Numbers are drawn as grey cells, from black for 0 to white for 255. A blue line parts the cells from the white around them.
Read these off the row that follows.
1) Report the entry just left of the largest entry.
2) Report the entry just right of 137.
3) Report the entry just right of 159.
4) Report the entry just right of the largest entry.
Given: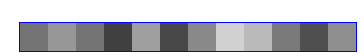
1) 137
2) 209
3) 72
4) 186

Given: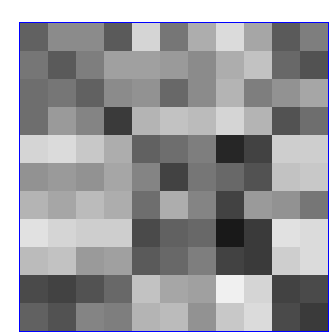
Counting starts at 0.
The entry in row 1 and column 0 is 118
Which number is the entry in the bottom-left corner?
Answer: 97
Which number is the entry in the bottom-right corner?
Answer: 58
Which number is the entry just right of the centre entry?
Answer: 118
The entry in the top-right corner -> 126
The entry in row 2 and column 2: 97
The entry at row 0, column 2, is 139
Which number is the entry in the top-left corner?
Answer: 97
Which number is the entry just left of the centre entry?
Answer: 132
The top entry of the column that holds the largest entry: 219
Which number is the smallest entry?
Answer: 25
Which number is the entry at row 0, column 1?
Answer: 139
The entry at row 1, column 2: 126
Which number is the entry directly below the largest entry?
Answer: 200
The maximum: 240
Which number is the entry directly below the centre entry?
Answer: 173
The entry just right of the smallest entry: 58
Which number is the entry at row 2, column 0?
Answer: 110
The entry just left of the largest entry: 160
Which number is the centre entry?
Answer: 66

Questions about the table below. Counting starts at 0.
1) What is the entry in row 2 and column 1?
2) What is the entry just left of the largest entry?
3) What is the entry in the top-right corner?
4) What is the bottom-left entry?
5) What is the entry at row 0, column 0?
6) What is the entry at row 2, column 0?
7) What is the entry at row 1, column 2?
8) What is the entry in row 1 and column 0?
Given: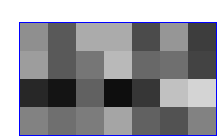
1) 20
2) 193
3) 61
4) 130
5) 143
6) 39
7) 118
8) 157

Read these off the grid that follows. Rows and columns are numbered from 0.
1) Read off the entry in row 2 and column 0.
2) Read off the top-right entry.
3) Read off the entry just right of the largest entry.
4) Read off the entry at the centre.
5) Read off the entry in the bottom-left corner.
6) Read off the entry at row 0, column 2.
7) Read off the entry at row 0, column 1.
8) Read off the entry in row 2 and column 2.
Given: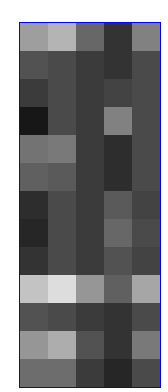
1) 59
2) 129
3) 150
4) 59
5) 109
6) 103
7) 180
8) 59

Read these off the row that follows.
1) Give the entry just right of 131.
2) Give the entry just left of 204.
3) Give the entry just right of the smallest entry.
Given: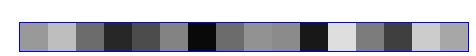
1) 9
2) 63
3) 108

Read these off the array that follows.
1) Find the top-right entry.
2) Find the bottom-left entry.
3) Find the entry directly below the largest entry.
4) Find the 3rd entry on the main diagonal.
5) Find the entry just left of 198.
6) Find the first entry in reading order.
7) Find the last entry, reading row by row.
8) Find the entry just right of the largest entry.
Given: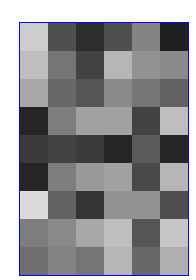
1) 31
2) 110
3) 125
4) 85
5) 85
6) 205
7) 175
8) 98

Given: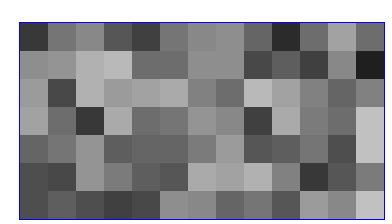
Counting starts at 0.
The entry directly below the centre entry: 123
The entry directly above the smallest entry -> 109
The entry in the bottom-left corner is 78
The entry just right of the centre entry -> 136
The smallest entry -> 31
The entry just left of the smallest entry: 136
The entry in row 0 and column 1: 117
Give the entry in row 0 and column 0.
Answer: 56
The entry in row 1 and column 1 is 148
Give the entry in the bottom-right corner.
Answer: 193
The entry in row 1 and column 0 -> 142
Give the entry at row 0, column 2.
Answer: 136
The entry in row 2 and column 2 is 177
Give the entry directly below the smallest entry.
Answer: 129
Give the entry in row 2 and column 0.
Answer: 155
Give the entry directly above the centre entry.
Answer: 129
